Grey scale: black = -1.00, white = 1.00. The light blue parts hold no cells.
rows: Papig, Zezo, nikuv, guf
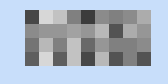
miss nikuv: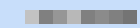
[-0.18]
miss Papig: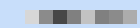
[-0.53]
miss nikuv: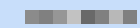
[-0.09]
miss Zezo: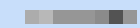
[0.27]

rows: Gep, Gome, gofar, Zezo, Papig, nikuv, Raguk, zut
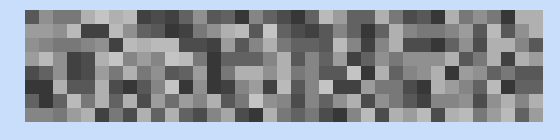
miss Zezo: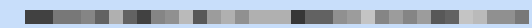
[-0.40]
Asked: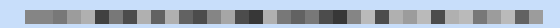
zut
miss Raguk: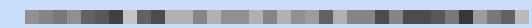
[-0.14]
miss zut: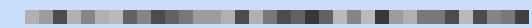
[0.30]

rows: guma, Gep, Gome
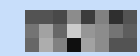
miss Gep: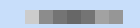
[-0.27]
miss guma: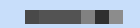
[-0.53]
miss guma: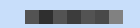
[0.10]
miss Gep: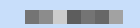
[0.18]
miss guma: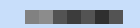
[-0.43]

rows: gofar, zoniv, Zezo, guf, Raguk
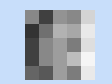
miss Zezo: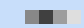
[-0.03]
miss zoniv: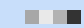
[-0.12]
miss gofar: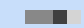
[0.15]
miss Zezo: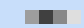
[-0.03]
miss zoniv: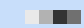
[0.31]
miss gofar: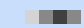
[0.15]

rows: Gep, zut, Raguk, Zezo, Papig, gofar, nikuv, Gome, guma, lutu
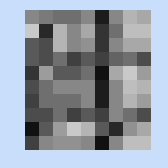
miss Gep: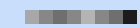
[-0.04]
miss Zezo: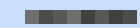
[-0.22]

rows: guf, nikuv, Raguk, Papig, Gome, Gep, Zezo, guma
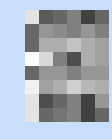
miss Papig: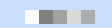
[-0.39]
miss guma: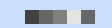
[-0.09]
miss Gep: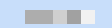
[0.44]
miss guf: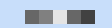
[-0.29]
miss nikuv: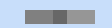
[0.10]

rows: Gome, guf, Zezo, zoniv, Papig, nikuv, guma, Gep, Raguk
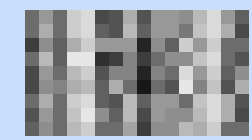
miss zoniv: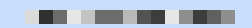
[0.03]
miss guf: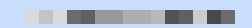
[-0.06]
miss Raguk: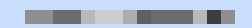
[0.28]

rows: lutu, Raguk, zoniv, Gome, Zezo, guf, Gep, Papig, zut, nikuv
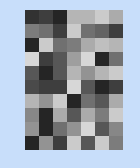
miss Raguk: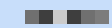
[-0.22]
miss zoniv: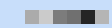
[0.50]
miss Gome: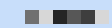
[0.24]
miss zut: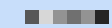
[0.06]
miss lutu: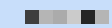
[-0.61]
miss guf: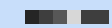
[-0.42]

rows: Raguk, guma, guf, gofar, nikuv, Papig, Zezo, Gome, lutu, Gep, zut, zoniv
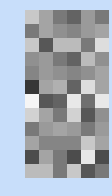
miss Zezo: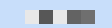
[0.92]
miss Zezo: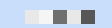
[-0.22]
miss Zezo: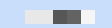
[-0.13]
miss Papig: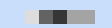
[0.38]

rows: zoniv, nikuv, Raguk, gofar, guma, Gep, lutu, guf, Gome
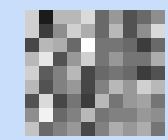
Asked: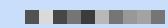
lutu
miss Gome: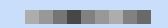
[0.53]
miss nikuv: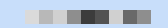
[0.36]
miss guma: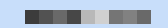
[-0.28]
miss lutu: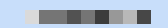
[0.28]
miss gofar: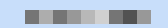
[0.81]

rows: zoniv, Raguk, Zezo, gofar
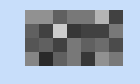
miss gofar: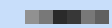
[0.04]
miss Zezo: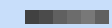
[-0.33]
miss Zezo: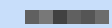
[-0.41]
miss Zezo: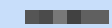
[-0.15]

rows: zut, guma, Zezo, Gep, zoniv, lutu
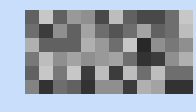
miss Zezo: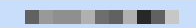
[-0.06]
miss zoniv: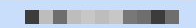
[-0.24]
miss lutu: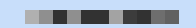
[0.03]
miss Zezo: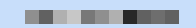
[0.20]
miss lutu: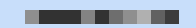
[0.28]
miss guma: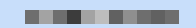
[-0.34]

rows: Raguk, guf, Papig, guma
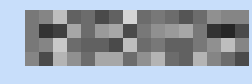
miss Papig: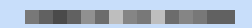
[0.58]
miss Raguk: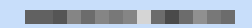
[0.49]
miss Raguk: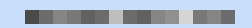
[-0.33]

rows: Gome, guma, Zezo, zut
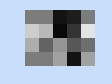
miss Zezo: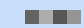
[-0.13]
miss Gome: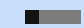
[-0.77]
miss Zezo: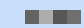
[0.16]

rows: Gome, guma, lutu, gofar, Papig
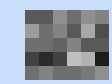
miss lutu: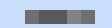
[-0.22]
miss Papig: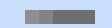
[-0.05]

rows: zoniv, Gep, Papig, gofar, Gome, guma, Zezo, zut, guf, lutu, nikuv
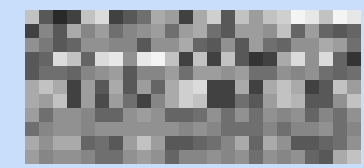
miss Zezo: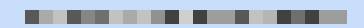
[-0.41]
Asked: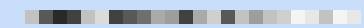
zoniv
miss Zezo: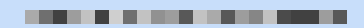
[0.42]
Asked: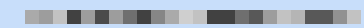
Zezo
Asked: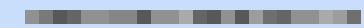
Papig
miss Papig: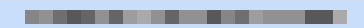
[-0.05]

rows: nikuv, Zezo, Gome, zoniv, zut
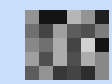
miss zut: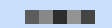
[-0.56]
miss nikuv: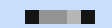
[-0.75]

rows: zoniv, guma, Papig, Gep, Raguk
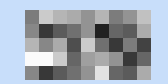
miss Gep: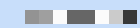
[0.34]
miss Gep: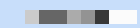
[0.25]

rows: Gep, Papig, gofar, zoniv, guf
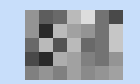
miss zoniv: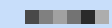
[0.16]
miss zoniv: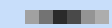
[0.00]
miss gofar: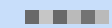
[-0.35]
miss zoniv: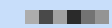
[0.00]
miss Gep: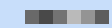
[0.73]
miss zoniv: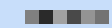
[0.36]
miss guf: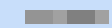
[0.08]

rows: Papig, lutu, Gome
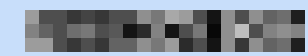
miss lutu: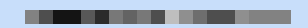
[-0.94]
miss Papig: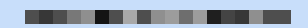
[-0.22]
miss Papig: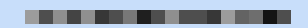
[0.32]
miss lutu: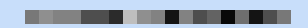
[-0.31]
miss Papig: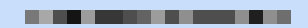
[-0.47]

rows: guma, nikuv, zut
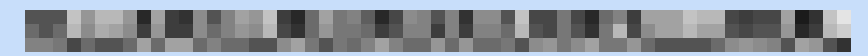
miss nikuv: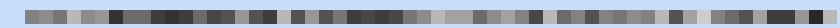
[0.35]
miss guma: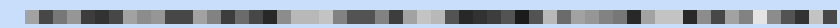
[-0.26]

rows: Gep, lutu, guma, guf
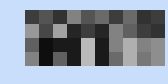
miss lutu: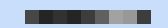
[0.02]
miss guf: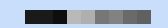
[0.11]
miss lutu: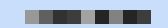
[-0.44]
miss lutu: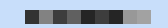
[-0.44]
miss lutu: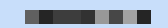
[0.02]
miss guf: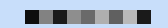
[-0.07]

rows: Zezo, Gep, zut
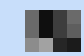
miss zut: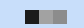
[-0.70]
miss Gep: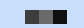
[-0.26]

